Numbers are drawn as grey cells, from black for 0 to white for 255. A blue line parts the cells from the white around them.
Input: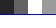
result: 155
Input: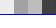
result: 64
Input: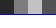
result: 83
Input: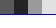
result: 225
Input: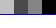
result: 3
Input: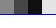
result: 228
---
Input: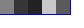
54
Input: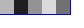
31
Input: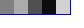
172
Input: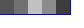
113
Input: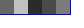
193
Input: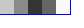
138
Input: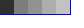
125
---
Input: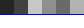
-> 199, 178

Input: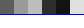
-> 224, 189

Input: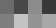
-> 195, 169

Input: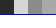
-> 214, 169

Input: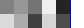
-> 239, 219

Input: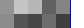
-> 197, 183

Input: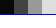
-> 222, 153

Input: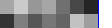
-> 202, 194
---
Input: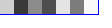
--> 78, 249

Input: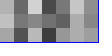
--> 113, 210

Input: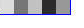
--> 193, 220

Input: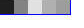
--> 225, 225

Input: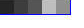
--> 85, 190

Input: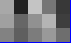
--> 145, 196
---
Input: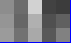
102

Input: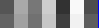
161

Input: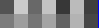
158

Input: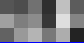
126

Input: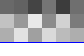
152

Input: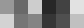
118

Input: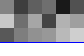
111

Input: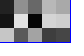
226

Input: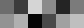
176
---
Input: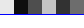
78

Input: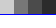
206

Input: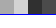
170

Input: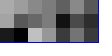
151

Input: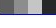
94

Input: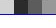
211
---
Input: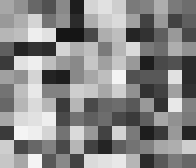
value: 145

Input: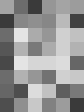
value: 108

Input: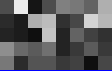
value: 236

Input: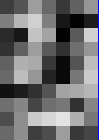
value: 84

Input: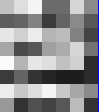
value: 222
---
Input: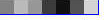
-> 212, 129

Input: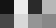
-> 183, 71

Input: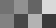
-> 217, 130

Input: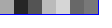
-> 120, 168

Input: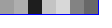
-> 104, 158

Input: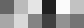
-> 194, 167

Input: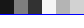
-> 210, 22

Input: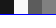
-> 128, 23
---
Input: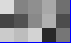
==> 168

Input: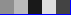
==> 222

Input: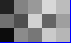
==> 216

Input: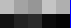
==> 196

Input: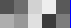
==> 238

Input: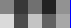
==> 34

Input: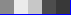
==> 77

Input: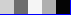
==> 175

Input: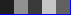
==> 198
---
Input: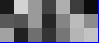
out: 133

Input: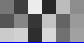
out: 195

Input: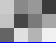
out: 71

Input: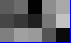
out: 32

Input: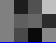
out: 95

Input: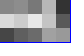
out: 232

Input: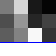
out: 150

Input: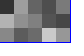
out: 128

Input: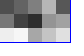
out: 45
